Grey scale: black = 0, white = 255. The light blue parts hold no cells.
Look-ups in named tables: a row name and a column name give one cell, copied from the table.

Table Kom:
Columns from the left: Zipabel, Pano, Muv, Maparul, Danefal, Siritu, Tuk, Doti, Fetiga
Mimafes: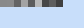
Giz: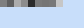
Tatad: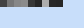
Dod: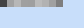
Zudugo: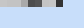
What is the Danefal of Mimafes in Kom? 92
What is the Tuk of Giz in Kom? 117
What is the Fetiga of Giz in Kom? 198
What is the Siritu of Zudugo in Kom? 84
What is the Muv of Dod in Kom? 183
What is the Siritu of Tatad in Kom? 38
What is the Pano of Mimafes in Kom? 138
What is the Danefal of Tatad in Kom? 55
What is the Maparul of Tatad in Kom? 140
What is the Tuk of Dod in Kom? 178
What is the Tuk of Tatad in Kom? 173
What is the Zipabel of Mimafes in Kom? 137
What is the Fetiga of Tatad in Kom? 38
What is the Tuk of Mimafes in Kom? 71
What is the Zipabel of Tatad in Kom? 66
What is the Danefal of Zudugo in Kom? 77
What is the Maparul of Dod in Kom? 160
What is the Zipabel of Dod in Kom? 67
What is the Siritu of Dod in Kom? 187
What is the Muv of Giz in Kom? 172

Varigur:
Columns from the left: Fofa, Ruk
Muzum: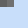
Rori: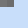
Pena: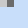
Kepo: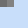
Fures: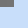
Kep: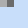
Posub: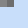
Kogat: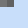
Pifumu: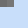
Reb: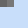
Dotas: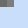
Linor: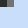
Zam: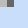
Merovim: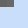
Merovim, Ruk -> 104
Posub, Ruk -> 109
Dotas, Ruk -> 125
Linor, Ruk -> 115
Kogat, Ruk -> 97
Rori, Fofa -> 116
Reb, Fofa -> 101
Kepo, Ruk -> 130
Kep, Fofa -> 173
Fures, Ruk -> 116
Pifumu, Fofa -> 109
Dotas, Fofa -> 107
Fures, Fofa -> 115
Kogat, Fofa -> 116
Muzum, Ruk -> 112
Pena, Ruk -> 107
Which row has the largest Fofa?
Pena

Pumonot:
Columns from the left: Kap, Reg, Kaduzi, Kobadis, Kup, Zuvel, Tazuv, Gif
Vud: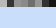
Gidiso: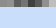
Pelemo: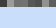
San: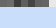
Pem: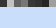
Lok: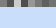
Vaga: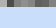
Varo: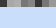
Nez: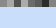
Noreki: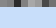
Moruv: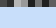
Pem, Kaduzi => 98
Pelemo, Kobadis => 115
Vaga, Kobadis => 143
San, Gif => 233
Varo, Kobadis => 119
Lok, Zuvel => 120
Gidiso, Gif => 190
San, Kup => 68
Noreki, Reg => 127

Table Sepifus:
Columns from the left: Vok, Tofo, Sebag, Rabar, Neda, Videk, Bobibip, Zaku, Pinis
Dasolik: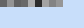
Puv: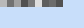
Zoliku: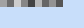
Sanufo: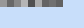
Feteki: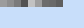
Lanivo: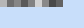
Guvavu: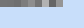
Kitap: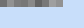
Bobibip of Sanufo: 100
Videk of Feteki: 158
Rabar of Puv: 80
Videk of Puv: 222
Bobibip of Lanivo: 137
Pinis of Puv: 81
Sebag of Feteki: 123
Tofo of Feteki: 142
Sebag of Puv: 161
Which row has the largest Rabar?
Sanufo

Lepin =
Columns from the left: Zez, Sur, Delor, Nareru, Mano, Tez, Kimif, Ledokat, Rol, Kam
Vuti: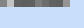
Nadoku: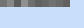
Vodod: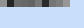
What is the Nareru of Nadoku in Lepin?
144
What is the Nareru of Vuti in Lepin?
94
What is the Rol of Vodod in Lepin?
126
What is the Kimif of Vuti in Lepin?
109
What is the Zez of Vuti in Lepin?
132
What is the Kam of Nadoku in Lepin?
96
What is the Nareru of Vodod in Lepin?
104
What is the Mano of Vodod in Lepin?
100
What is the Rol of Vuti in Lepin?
96
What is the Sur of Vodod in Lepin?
38
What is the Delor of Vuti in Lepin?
97
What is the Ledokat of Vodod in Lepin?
118
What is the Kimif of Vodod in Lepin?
42
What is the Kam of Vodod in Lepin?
151
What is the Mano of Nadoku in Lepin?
111
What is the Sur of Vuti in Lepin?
195
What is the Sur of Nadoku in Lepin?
135
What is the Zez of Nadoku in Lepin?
115
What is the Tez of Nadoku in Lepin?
97

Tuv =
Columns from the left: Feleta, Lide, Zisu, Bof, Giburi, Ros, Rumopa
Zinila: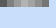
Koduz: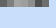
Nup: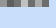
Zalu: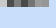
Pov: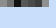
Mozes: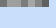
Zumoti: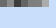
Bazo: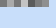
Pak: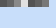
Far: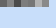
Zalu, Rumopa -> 150
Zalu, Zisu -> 126
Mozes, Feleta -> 116
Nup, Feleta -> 150
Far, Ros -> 179
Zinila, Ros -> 142
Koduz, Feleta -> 100
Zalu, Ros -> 156
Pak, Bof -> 225

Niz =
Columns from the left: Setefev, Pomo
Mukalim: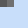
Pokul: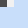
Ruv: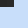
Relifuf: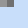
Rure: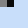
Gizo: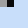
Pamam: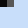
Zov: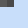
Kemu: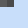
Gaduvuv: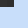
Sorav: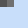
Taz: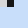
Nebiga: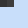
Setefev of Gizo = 159
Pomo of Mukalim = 112
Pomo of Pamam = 87
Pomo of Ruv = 42
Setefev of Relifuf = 149
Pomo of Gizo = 9
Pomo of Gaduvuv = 46

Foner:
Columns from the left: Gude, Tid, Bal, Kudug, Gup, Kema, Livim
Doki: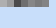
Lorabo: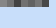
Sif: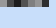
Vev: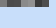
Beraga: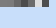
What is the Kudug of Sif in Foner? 82
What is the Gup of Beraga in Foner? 107
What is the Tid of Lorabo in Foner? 114
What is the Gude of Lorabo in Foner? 134
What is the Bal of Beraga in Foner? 104
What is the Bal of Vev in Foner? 77
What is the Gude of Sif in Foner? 153
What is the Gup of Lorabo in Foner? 98
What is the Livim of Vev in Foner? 77
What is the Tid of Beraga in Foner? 123
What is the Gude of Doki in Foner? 175
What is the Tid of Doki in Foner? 155
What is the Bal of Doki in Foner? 75
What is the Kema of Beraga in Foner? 222
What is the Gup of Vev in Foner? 145
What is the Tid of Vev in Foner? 75
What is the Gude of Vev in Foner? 123
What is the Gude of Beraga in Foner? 124
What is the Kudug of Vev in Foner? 138

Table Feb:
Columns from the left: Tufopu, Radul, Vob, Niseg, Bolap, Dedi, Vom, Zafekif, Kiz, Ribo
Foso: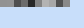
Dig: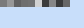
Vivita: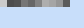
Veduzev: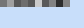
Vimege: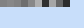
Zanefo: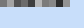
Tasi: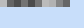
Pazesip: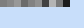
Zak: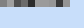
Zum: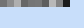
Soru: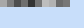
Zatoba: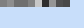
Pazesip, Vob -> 152
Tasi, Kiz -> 133
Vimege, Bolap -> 136
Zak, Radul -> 160
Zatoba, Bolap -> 130
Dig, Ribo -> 103
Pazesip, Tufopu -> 126
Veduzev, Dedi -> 202
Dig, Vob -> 97
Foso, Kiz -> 80
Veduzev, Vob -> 88
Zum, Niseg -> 103

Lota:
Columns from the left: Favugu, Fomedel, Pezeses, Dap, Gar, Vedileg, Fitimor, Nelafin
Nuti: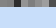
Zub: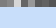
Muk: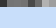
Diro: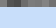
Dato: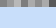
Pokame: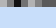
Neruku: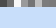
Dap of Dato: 125
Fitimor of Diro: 131
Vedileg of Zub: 90
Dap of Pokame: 114
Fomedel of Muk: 116
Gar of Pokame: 178
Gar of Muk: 73

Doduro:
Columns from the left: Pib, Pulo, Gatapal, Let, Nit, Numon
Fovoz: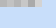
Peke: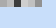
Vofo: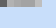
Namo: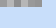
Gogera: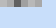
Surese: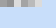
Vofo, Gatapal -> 169
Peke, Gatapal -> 61
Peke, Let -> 206
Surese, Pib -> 160
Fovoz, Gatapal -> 181
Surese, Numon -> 219
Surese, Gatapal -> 220
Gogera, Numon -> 168
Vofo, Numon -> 190
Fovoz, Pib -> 183
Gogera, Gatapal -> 97
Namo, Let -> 182
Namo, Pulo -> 183
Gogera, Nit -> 184
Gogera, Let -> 160
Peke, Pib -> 171

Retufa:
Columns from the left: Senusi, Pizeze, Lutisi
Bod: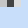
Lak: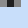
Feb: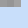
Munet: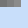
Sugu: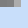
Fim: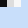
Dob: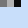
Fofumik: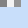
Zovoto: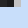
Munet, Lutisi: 139
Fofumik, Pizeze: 243
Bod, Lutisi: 220
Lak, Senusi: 140
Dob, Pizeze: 179
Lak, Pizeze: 31
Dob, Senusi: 117

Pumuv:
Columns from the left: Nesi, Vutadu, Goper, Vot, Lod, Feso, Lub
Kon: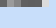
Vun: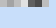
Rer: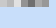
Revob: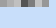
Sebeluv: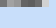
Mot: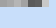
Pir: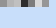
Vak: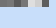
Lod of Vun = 96
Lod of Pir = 124
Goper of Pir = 192
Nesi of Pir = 147
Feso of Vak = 207
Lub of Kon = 219

